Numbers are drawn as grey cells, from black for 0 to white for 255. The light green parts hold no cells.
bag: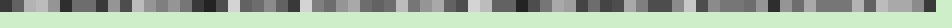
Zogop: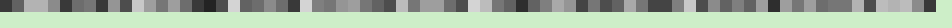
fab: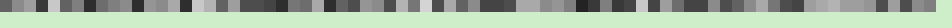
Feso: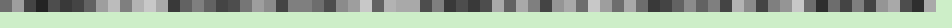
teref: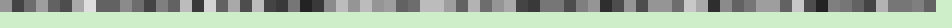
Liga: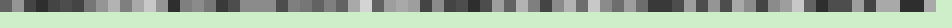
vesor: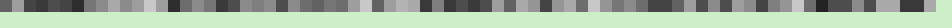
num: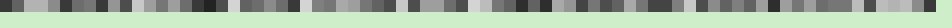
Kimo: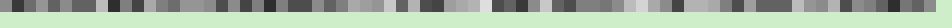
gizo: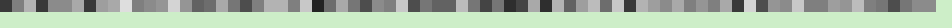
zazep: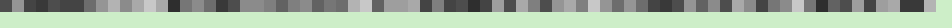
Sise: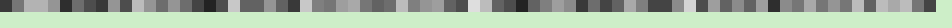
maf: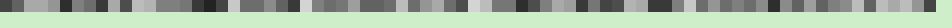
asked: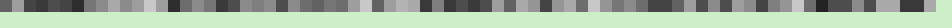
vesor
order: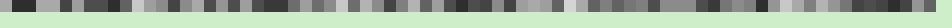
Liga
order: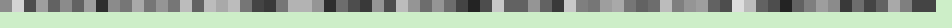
Sise

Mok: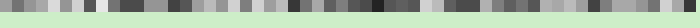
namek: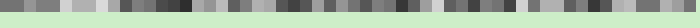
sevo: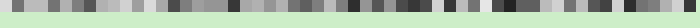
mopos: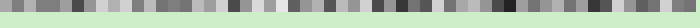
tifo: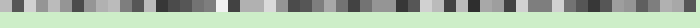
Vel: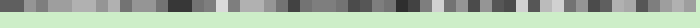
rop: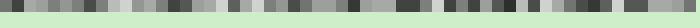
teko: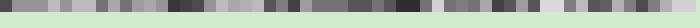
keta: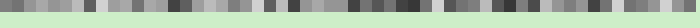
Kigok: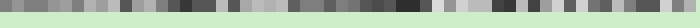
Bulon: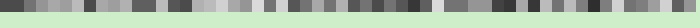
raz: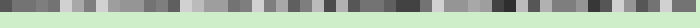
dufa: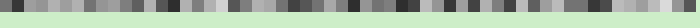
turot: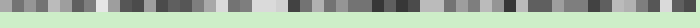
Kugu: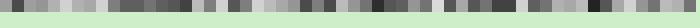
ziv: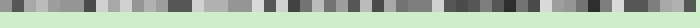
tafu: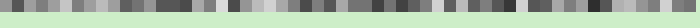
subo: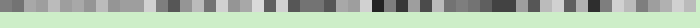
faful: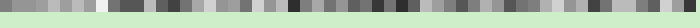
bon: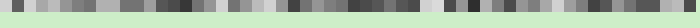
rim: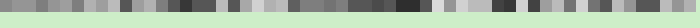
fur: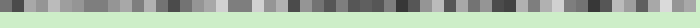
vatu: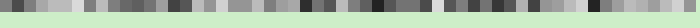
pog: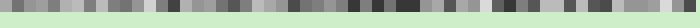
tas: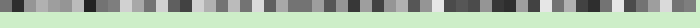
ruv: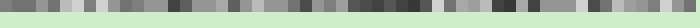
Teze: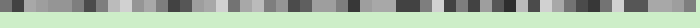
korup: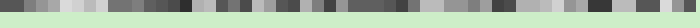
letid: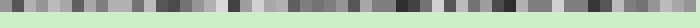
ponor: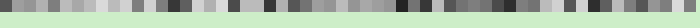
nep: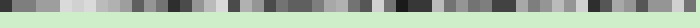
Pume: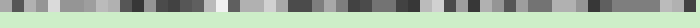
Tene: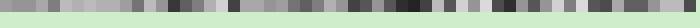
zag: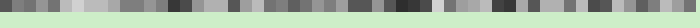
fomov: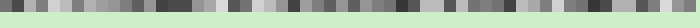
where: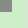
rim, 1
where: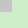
tafu, 6
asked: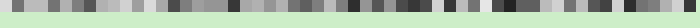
sevo
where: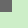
vatu, 11

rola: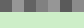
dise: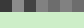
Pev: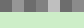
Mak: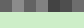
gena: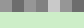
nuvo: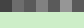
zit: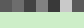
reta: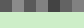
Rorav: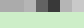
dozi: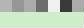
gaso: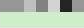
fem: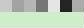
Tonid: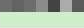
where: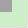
fem, 2
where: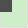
Mak, 6
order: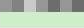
gena
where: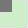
fem, 4
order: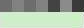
dise

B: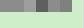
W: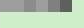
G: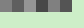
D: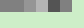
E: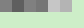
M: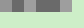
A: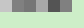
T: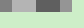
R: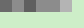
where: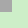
A, 4
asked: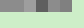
B
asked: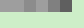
W
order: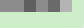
R
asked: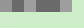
M
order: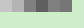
E
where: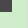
G, 4

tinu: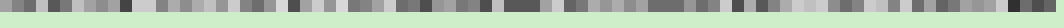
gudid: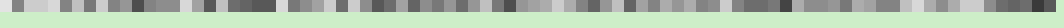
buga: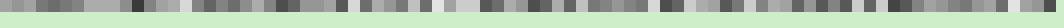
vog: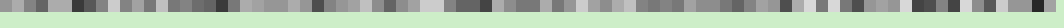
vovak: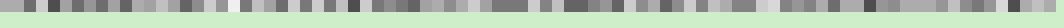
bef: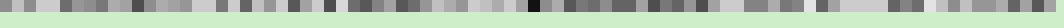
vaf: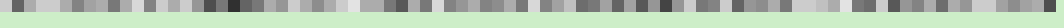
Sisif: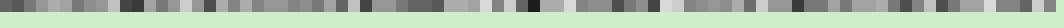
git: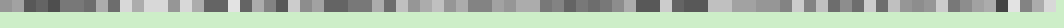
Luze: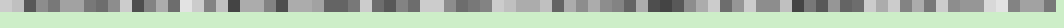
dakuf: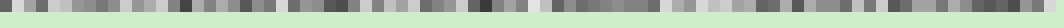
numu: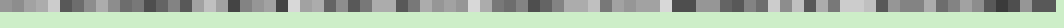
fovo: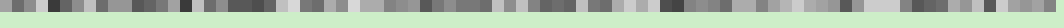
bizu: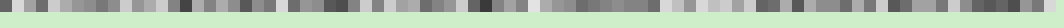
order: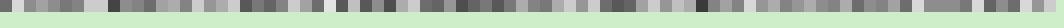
bizu
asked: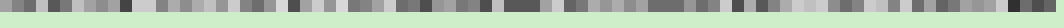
tinu
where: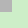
fovo, 66
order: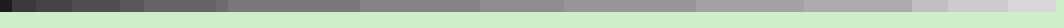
Sisif

